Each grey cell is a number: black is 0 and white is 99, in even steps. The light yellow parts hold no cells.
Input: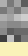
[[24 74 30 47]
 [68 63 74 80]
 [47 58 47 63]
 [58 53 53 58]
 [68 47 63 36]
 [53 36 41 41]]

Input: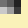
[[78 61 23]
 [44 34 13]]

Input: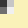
[[43 93]
 [21 77]]

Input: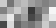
[[73 90 50 62 28 39 73 90]
 [28 84 39 50 45 56 79 62]
 [50 67 79 67 22 45 56 95]
 [79 45 67 73 62 56 50 56]]

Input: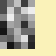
[[52 92 58 52 69]
 [30 81 47 81 92]
 [14 64 58 19 58]
 [30 52 75 24 64]
 [ 8 47 69 42 42]
 [42 36 64 86 19]
 [69  8 30 58 14]]

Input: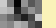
[[74 69 12 40 57 46]
 [57 52 69 63 34 23]
 [79 46  1 57 34 46]
 [52 40 28 12 28 79]]

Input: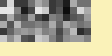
[[89 89 50 11 28 89 78 22 33  5 39 83 66]
 [33 83 22 22 44 66 55 22 28 11 66 44 44]
 [33 66 39 33 60 28 17 50 44 17 33 39 60]
 [78 55 72 33 28 78 72 50 33 55 60 60 50]
 [22 39 55 60 55 66 50 55 28 50 72 17 28]
 [66 33 72 44 44 50 44 66 39 66 55 44 50]]

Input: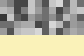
[[21 77 37 27 60 49 43 55 37 72 60 37]
 [72 66 27 49 77 60 43 66 27 49 72 77]
 [60 49 27 27 77 55 32 77 83 37 72 43]
 [43 43 60 66 66 27 37 83 72 37 60 55]
 [60 32 72 77 77 83 37 72 32 55 66 60]]

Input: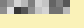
[[55 87 21 33 55 76 82 44 44 71]
 [49 61 82 71 49 82 76 39 49 33]]
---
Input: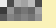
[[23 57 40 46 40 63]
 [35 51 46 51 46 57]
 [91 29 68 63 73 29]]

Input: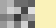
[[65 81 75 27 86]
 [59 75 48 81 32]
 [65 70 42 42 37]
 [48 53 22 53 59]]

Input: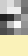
[[80 92 92 41]
 [80 86 68 47]
 [35 74 97 58]
 [29 35 58 52]
 [12 18 47 63]]

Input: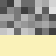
[[76 82 42 76 71 30 47 24]
 [65 65 47 71 59 36 53 30]
 [30 53 47 24 36 76 36 87]
 [53 36 65 59 53 59 65 53]
 [36 24 71 42 42 71 65 82]]

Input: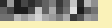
[[17 60 11 27 17 27 38 49 22 38 76 17 71 55]
 [44 44 71 60 71 82 66 60 49 66 22 33 60 55]
 [38 27 11 11 27 76 38 66 27 44 87 11 33 44]]

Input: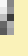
[[40 68]
 [35 63]
 [90 58]
 [96 52]
 [73 23]]

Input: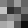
[[66 71 34  6]
 [45 56 50 23]
 [50 39 61 39]
 [76 18 28 45]]
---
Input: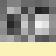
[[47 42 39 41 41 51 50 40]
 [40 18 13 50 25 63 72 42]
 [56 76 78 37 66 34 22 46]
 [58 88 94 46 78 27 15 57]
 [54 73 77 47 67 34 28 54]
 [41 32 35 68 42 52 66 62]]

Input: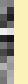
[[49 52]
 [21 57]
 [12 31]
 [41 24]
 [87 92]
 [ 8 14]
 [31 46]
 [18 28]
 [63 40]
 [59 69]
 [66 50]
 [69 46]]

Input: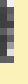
[[93 37]
 [36 26]
 [41 24]
 [26 25]
 [51 36]
 [37 23]
 [60 25]
 [87 26]
 [38 37]]

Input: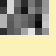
[[58 28 46 17 42 83 13]
 [59 38 53  8 33 84 26]
 [73 11 33 42 47 37 69]
 [77  3 31 39 46 34 69]
 [57 30 88 64 40 35 18]]

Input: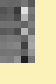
[[34 46 40 40 41]
 [47 87 22 36 32]
 [43 70 29 38 36]
 [49 39 44 44 44]
 [42 71 29 37 35]
 [62 39 46 47 45]
 [65 25 52 50 48]
 [58 38 45 46 45]
 [46 12 57 48 50]]

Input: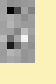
[[60 59 57 56 63]
 [50 63 28  2 63]
 [61 55 62 67 64]
 [60 60 63 70 62]
 [63 74 52 62 63]
 [59 94 65 44 72]
 [56 61 42 10 62]
 [60 58 66 70 60]
 [60 58 63 65 61]]

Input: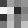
[[57 51 62 26]
 [49 16 87 96]
 [56 45 69 18]
 [75 45 75 47]]
